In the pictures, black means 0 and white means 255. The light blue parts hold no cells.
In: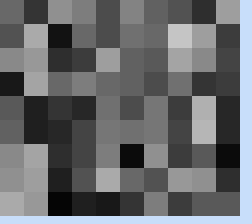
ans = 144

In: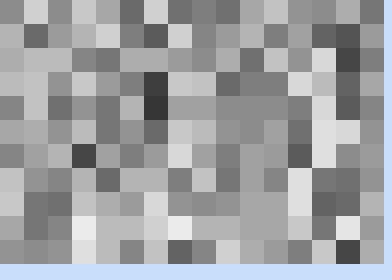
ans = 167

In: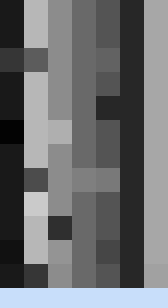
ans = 17

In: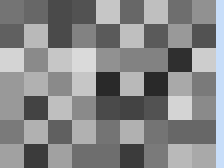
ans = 122

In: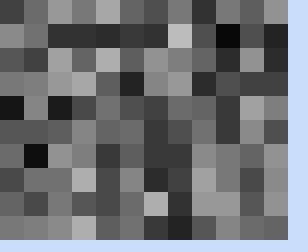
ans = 101
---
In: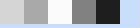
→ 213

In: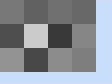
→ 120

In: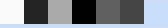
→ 250

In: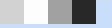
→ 210

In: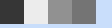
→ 54

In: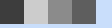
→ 61
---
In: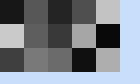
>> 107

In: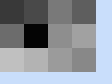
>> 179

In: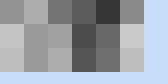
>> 85

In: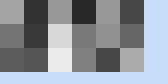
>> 129

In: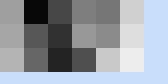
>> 79

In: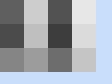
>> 156
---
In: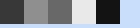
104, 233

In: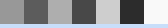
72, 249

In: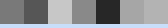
137, 199

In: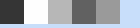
183, 254

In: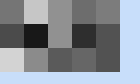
145, 211

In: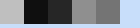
38, 191

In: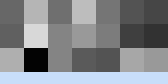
153, 216

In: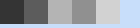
180, 210
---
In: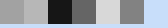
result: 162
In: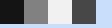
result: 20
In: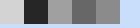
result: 211
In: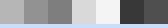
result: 182
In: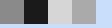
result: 138
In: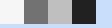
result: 246
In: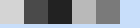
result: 212
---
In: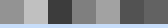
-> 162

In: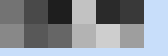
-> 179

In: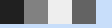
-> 129

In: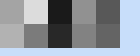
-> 40

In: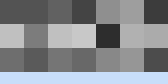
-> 136

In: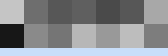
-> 153
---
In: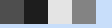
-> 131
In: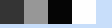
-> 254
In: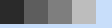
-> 189
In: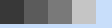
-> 197
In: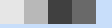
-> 105
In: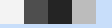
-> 188
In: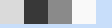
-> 249
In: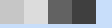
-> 63
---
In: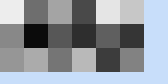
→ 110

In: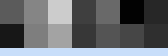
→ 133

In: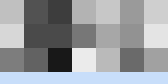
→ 82

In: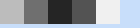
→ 111

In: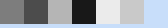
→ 76

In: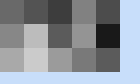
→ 83

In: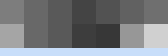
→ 104
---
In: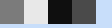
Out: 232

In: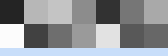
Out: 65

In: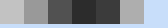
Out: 153

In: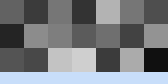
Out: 72

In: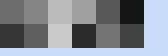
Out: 94

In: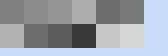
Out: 108
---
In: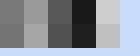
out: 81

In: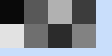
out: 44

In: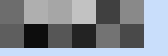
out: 86

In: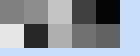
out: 174

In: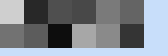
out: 13

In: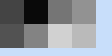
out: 209

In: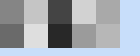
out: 40

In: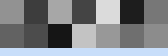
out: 21

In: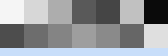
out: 132
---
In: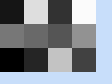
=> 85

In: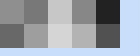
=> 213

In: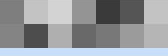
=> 175

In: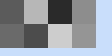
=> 205

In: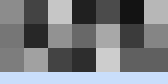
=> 146

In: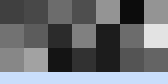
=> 43

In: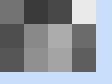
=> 172

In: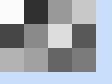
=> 221

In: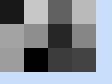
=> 38
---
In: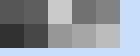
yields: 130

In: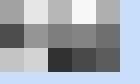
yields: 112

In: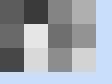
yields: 148

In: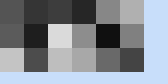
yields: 128

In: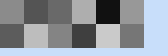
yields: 152

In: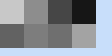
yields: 22

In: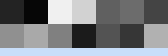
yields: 68

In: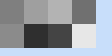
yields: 112

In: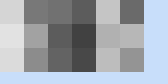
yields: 183

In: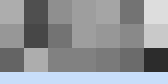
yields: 201
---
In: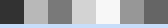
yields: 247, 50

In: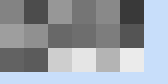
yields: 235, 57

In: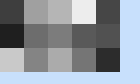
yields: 237, 30

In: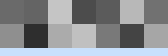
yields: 198, 46

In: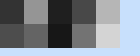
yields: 213, 23

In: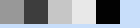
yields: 232, 2

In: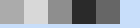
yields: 216, 42

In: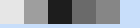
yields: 230, 29

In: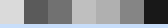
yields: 218, 24

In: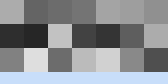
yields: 222, 38
